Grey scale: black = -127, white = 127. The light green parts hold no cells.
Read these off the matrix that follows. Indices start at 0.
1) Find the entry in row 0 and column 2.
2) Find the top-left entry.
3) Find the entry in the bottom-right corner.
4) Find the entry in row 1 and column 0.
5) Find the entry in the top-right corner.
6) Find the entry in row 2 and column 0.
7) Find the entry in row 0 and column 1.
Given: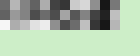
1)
3
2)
-19
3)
54
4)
-29
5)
-7
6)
118
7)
54

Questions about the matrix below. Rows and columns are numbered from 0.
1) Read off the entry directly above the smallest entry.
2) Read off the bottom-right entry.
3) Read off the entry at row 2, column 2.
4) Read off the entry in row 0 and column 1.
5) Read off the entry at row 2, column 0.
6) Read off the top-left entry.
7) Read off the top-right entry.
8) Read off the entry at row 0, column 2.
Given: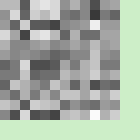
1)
-49
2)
78
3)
78
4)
58
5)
27
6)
58
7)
37
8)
-37

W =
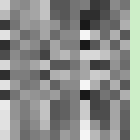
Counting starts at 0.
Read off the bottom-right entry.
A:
-40
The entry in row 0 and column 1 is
19
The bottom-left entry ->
87
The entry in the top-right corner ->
-11
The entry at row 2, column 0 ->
-71
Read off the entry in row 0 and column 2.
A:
10
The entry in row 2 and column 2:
28
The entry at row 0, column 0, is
87
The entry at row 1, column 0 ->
56
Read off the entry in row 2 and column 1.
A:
-11
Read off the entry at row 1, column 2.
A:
28

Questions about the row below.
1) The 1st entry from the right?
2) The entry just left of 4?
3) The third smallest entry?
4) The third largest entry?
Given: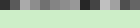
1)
-26
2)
-14
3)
-59
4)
33

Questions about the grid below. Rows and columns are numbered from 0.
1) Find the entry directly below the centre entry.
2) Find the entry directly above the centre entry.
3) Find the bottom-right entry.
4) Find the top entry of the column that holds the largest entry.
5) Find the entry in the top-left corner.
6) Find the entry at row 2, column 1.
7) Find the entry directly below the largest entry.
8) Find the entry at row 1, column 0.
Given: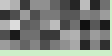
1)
-70
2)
-5
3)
-80
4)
49
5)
71
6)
92
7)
-101
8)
-80

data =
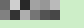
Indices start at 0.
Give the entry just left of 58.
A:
23
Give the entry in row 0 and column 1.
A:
79
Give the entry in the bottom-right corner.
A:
-56
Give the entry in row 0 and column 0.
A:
-22

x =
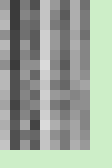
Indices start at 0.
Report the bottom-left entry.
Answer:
68
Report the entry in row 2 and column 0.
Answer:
56
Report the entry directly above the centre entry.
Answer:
90
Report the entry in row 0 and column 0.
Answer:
25
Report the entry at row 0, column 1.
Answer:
-68
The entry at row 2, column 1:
-68
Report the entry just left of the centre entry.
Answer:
-24
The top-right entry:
-15
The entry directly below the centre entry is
68
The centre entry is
79
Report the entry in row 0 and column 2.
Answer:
-5
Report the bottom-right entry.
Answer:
25
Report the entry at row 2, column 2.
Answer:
-15

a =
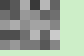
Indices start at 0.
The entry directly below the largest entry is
5
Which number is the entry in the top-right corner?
-28
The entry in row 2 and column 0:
24
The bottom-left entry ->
5
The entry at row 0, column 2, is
44
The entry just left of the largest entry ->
-28

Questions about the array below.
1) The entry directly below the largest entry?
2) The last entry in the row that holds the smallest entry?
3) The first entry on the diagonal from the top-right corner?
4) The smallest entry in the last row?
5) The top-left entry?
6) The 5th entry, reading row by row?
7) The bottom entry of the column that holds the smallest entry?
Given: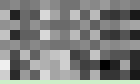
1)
79
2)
-85
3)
-2
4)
-103
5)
-2
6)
26
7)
-74

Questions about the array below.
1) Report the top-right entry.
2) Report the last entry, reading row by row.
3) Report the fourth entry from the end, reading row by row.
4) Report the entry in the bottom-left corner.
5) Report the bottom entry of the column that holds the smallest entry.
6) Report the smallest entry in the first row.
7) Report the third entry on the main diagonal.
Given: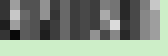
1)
71
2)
30
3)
-87
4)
-75
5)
-119
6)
-87
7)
-35
